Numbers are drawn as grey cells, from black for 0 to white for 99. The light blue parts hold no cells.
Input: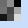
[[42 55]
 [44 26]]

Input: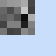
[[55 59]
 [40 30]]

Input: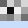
[[39 82]
 [92  6]]

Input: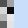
[[31 63]
 [83  5]]

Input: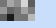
[[46 65]
 [59 39]]

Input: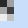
[[16 62]
 [65 25]]

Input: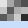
[[88 65]
 [76 35]]

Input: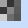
[[63 20]
 [21 52]]
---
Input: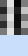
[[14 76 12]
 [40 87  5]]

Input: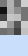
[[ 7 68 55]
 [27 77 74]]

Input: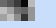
[[74 63 43]
 [63 75 55]]

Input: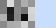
[[49 10 53]
 [69 13 52]]

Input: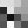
[[15 88 64]
 [37  7 30]]

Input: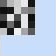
[[ 6  9 82]
 [27 89 30]]

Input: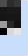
[[ 9 10 10]
 [ 8  9  9]]

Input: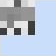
[[56 55 56]
 [56 51 54]]
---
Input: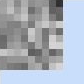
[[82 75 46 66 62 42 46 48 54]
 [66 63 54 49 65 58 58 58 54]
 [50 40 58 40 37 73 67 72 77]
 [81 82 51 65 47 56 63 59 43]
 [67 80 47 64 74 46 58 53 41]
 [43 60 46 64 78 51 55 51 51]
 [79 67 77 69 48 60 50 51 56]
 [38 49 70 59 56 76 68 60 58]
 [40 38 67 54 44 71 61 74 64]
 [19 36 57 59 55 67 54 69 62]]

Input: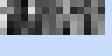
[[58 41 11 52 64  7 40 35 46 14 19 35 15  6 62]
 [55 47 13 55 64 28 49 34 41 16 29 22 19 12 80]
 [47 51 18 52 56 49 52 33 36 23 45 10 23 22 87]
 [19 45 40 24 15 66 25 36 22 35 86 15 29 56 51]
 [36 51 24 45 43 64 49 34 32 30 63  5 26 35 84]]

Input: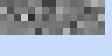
[[46 48 52 46 39 68 41 45 55 27 56 52 50 48 54]
 [41 52 52 62 27 44 46 46 45 47 49 45 48 50 52]
 [69 41 45 40 48 45 55 45 33 50 18 78 29 53 44]
 [42 39 27 45 48 54 65 34 46 61 41 48 49 32 67]
 [59 67 53 44 41 48 52 25 25 48 53 41 44 38 42]]

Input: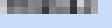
[[65 41 59 20 49 45 50 22 47 53 48 55 47 80]
 [63 48 80 23 60 57 46 34 51 52 39 43 35 74]]

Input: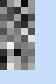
[[66 49 64 89 26]
 [55 39 64 70  7]
 [44 46  5 58 20]
 [56 49 45 93 66]
 [87 34 56 44 52]
 [32 83 48 57 32]
 [58 18 28 67 50]
 [30 10 61 31 37]
 [58 70 19 29 56]
 [59  4 73 57 18]]

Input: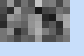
[[45 38 29 29 60 36 39 28 39 45]
 [51 22 38 49 68 54 31 17 56 45]
 [66 17 34 25 64 57 38 43 45 16]
 [64 53 10 15 60 56 43 52 59 22]
 [38 44 29 26  9 38 39 62 17 29]
 [52 28 48 46 76 31 44 26 59 34]]

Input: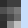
[[74 54 18]
 [41 29 20]
 [47 39 31]
 [24 24 17]]

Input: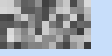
[[23 69 57 27 39 70 54 50 51 41 25 48 30]
 [77 71 70 38 68 53 54 79 59 55 70 86 40]
 [72 23 44 50 56 66 79 30 69 51 66 84 33]
 [39 41 30 78 37 47 79 39 56 34 41 34 35]
 [68 30 82 49 33 73 29 40 53 79 61 26 28]
 [72 53 56 80 76 50 29 41 35 35 78 81 83]
 [84 56 29 77 65 32 25 56 40 37 56 80 81]]
